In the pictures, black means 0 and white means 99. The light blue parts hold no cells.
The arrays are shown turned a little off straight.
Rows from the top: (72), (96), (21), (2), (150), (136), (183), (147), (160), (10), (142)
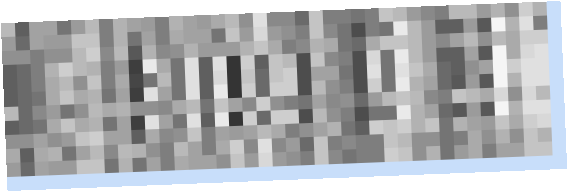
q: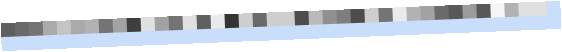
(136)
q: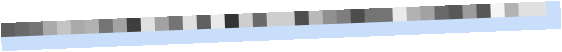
(147)
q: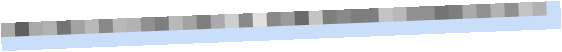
(10)
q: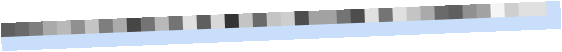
(150)
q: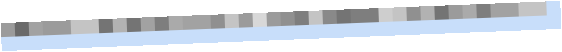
(142)
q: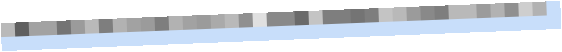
(72)

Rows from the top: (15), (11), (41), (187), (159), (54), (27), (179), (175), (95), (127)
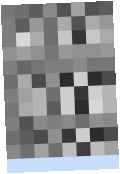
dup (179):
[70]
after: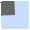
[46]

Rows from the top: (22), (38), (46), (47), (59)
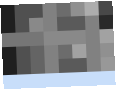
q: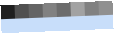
(47)
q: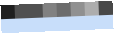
(22)
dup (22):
[31]

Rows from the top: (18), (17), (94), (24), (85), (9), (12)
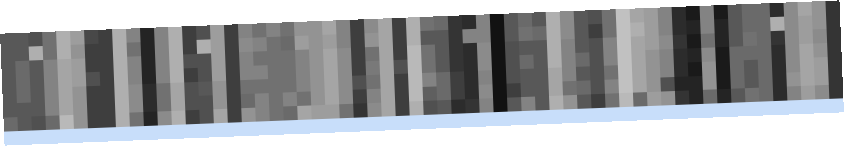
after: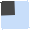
[24]
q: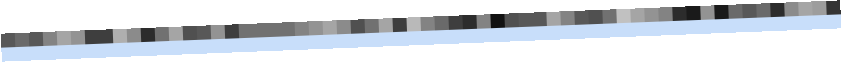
(85)
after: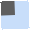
[41]
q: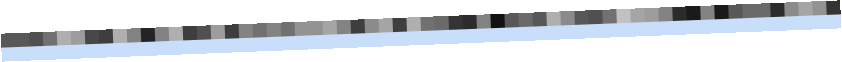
(18)
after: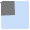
[64]

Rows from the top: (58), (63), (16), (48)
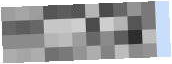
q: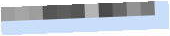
(58)
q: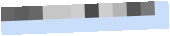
(63)
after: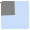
[73]

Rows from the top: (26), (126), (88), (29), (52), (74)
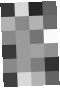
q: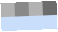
(126)
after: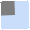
[19]
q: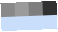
(52)

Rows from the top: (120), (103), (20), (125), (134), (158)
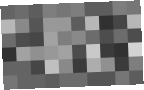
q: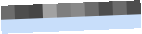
(20)
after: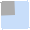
[56]
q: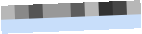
(103)
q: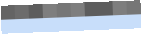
(120)

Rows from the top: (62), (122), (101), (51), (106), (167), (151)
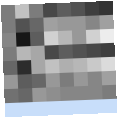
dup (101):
[81]
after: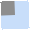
[52]
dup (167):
[59]
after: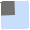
[40]
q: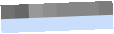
(151)

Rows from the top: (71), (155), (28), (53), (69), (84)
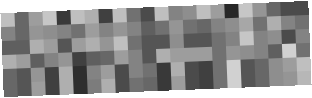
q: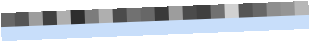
(84)
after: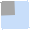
[44]
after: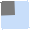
[68]
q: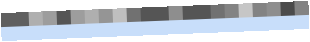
(28)
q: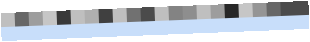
(71)
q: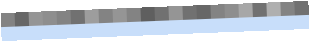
(155)

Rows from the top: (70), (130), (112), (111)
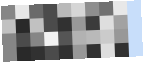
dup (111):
[19]
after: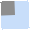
[44]

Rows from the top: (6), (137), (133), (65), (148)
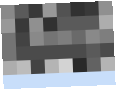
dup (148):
[70]
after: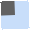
[70]
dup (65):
[29]
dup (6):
[22]
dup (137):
[35]
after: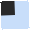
[38]

